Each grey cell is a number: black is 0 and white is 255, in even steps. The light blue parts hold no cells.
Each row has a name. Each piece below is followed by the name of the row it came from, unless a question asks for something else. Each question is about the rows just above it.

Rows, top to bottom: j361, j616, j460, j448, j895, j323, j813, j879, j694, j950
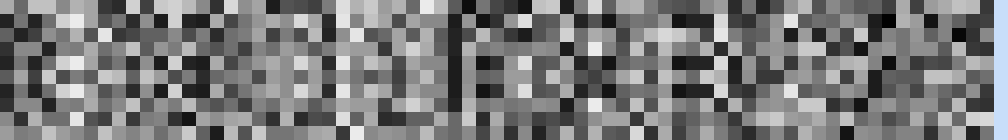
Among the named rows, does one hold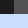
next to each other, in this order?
yes
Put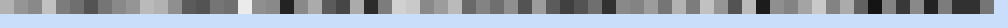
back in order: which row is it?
j879
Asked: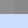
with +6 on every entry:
[149 143]
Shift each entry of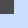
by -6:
[70]
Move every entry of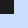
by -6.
[22]
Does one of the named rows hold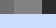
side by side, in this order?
no

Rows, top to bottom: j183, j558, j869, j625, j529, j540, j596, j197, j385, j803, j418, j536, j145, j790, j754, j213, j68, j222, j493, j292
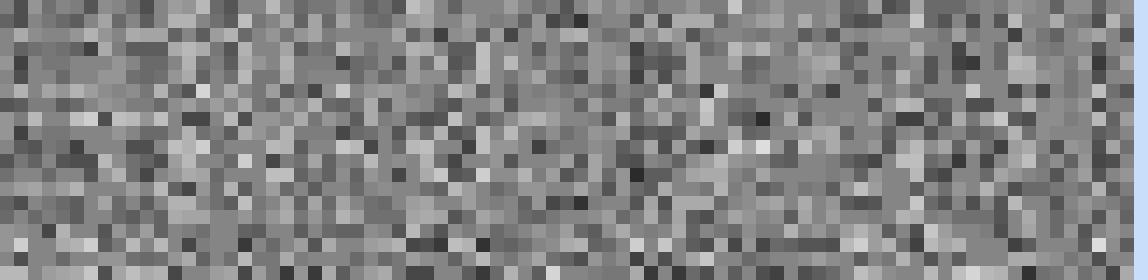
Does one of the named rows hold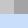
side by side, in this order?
no
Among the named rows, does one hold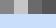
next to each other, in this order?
yes
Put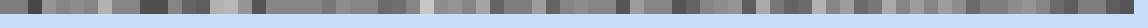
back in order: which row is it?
j197
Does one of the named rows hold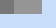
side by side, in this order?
yes
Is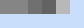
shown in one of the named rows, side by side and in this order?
yes
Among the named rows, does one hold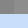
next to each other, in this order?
yes
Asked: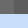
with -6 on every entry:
[100  87]

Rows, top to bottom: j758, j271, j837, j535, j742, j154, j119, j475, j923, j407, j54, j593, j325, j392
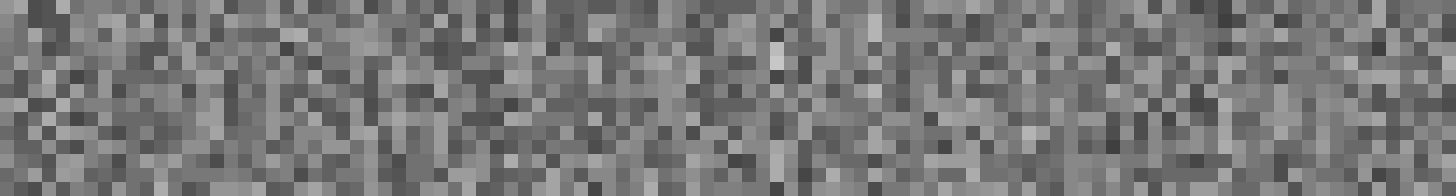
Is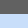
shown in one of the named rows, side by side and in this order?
yes
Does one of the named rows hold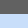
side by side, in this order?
yes
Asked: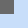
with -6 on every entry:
[99]
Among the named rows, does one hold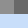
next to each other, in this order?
yes
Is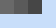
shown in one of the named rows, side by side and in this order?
yes

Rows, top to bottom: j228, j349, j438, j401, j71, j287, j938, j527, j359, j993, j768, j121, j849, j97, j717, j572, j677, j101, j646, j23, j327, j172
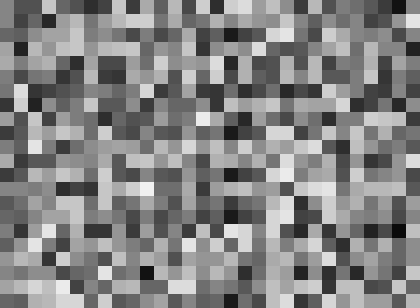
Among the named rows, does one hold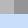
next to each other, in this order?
yes
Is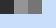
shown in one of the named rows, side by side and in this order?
no
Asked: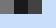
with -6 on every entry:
[111  20  60]
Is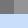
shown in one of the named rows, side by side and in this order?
no
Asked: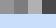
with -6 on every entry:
[143 119 171  67]
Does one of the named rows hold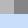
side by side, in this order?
yes

